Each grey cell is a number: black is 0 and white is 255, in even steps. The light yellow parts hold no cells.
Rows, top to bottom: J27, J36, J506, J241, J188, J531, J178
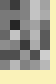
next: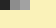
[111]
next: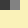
[195]
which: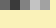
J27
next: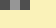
[206]
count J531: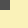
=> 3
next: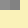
[58]

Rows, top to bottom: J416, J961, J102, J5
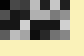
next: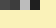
[198]
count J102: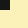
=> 5
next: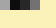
[134]
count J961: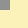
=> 1
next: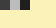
[198]
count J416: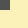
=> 0

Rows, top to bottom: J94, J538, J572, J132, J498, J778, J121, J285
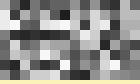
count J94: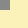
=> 0
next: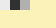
[176]
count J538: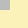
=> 4
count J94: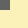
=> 4
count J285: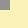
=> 3
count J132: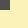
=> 1
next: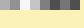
[206]

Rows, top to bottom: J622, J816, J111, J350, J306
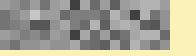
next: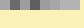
[157]
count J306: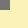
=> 3
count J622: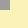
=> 6
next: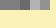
[64]

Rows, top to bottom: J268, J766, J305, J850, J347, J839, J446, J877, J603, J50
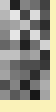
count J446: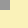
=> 1
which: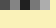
J603
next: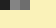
[65]
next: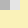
[65]

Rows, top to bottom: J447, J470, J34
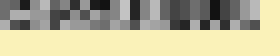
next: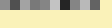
[68]
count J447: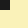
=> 2
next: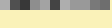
[163]
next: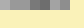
[80]

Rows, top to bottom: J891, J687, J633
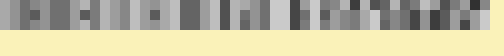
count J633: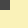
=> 3
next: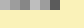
[169]
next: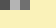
[147]
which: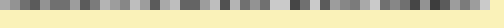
J687
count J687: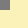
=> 3

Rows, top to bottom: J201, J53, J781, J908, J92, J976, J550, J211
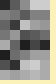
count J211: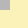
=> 1
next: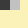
[160]
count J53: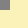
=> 3

